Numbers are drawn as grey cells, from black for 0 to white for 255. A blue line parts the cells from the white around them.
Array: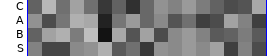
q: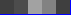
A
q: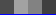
A

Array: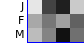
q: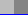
M
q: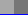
F

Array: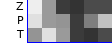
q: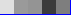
P
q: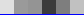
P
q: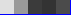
T
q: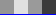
T

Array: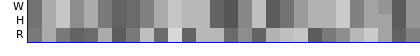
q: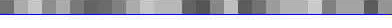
H

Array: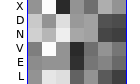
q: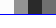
V
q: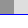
D
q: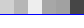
N

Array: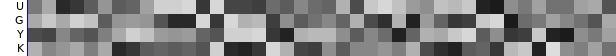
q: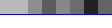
Y
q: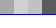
G
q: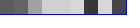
U
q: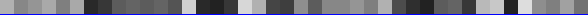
K

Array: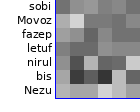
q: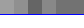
fazep
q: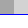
Nezu
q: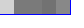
Movoz
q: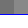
Movoz
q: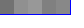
sobi
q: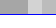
Nezu
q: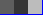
bis

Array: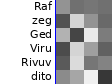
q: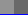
zeg
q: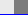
Ged
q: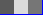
Rivuv
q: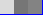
Rivuv

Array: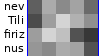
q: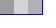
Tili
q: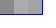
nus
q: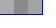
nev

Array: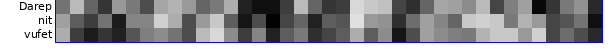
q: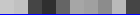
Darep
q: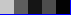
nit
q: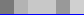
vufet
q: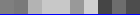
vufet

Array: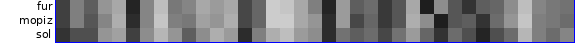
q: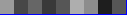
mopiz
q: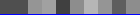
sol
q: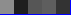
mopiz
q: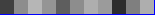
sol
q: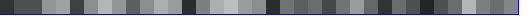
sol

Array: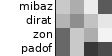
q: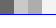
zon
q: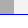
zon
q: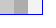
zon
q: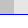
dirat

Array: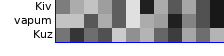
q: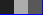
Kiv
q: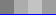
Kiv
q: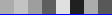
Kiv
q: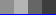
Kuz
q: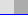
vapum

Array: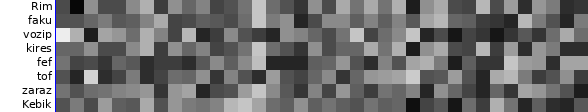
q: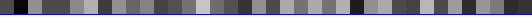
Rim
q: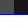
vozip
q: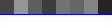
zaraz
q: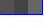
tof
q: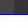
vozip

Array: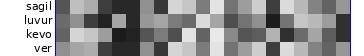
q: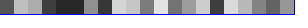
sagil
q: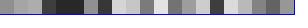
ver
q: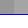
luvur
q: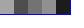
luvur

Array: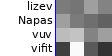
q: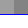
lizev
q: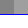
vuv
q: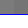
lizev
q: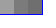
Napas
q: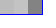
vuv

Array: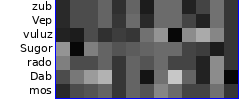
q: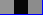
vuluz
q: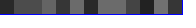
Vep
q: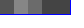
mos
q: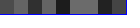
zub
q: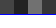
Vep
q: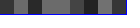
Vep

